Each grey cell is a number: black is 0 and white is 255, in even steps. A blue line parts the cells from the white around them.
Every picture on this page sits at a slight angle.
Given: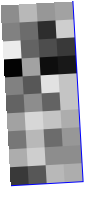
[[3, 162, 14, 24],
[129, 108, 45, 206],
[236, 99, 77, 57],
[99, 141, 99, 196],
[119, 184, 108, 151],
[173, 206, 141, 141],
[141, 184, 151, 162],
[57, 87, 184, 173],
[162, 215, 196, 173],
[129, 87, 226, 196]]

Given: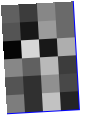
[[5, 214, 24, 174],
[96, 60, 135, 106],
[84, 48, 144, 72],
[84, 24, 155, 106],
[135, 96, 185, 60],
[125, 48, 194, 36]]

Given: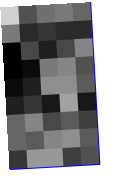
[[32, 54, 23, 162, 23],
[1, 72, 32, 72, 133],
[122, 42, 54, 42, 42],
[102, 133, 72, 91, 63],
[208, 81, 112, 122, 102],
[1, 11, 122, 133, 81],
[102, 91, 133, 142, 91],
[11, 32, 142, 142, 91],
[54, 152, 152, 63, 81]]

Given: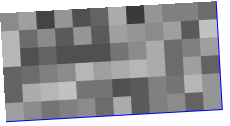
[[139, 159, 68, 149, 80, 99, 171, 58, 149, 128, 128, 108],
[182, 80, 99, 80, 80, 80, 117, 139, 171, 108, 128, 159],
[159, 139, 117, 128, 139, 108, 171, 90, 128, 139, 99, 149],
[99, 108, 128, 139, 182, 159, 171, 182, 171, 108, 159, 99],
[182, 108, 139, 90, 149, 90, 159, 149, 139, 159, 90, 193],
[99, 171, 182, 193, 117, 117, 80, 90, 128, 117, 182, 149]]

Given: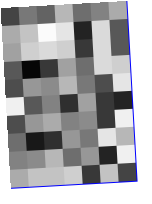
[[110, 24, 47, 151, 120, 229, 183],
[88, 6, 56, 161, 110, 218, 207],
[68, 120, 99, 183, 110, 130, 171],
[240, 88, 130, 47, 161, 56, 35],
[77, 151, 139, 183, 120, 77, 229],
[77, 151, 171, 130, 139, 56, 240],
[130, 139, 183, 110, 151, 35, 240],
[171, 195, 195, 207, 56, 195, 68],
[161, 207, 218, 207, 56, 218, 88],
[171, 195, 251, 229, 35, 218, 88]]

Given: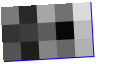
[[52, 61, 92, 8, 187],
[83, 30, 132, 102, 177],
[122, 41, 166, 113, 219]]

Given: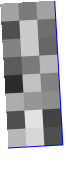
[[79, 226, 67],
[184, 215, 79],
[131, 203, 102],
[79, 203, 111],
[44, 193, 131],
[173, 150, 141],
[162, 122, 162],
[91, 122, 184]]
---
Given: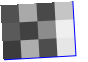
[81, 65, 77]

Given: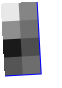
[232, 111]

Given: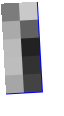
[124, 97]

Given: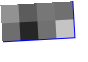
[146, 38]

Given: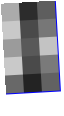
[171, 74, 195]

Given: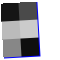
[21, 203]

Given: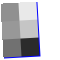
[144, 197]

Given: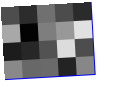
[77, 3, 82, 35]
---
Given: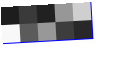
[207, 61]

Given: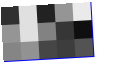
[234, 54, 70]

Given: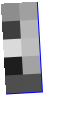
[160, 63]

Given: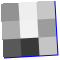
[199, 242, 89]

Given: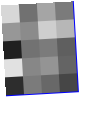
[123, 206, 114, 225]

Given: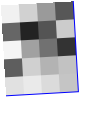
[87, 84, 161, 94]

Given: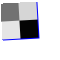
[214, 229]

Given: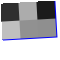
[27, 145]
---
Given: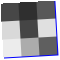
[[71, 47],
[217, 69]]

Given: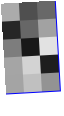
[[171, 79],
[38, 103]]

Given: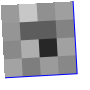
[[154, 199],
[149, 93]]

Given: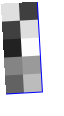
[[223, 63],
[64, 222]]

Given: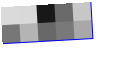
[[218, 217],
[119, 180]]

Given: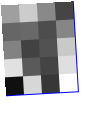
[[159, 204],
[102, 105]]

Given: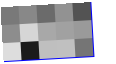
[[121, 136],
[141, 214]]
